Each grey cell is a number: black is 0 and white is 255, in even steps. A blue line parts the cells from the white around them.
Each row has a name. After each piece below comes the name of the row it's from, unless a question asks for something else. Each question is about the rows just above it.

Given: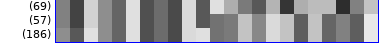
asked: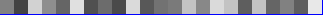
(57)
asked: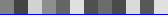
(69)
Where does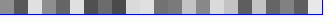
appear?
(186)
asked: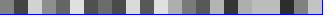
(69)

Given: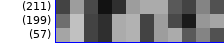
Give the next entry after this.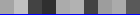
[132]
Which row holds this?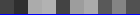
(57)
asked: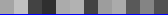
(57)
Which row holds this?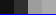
(211)
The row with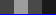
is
(199)

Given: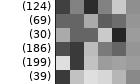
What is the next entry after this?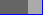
[93]
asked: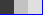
(39)
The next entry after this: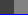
[44]
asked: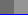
(69)

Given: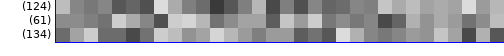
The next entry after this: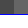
[177]
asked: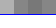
(134)
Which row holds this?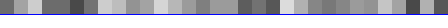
(134)

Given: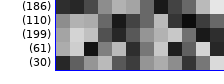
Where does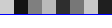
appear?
(61)
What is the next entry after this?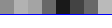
[230]
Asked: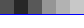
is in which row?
(199)
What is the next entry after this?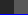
[149]
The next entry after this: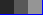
[178]

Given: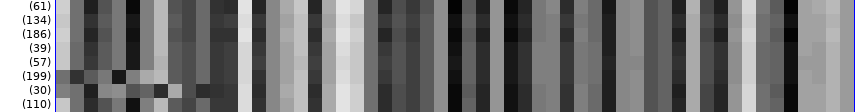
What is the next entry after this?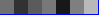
[91]
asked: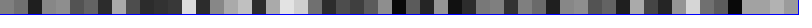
(30)
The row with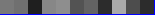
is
(199)
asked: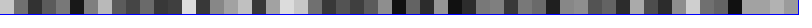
(134)

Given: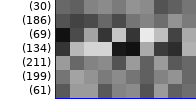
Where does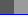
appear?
(61)
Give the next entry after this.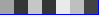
[170]
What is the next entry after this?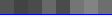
[147]
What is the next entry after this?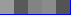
[155]
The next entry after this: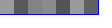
[110]
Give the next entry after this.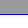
[89]

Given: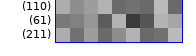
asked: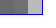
(211)
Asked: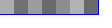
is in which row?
(211)
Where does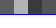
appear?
(61)

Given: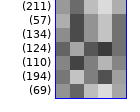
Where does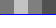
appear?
(194)
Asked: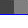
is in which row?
(110)
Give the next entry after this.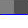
[159]

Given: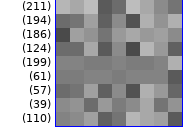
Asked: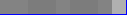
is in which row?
(199)
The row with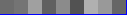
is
(57)
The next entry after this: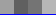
[168]
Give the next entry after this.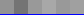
[139]
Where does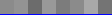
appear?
(39)

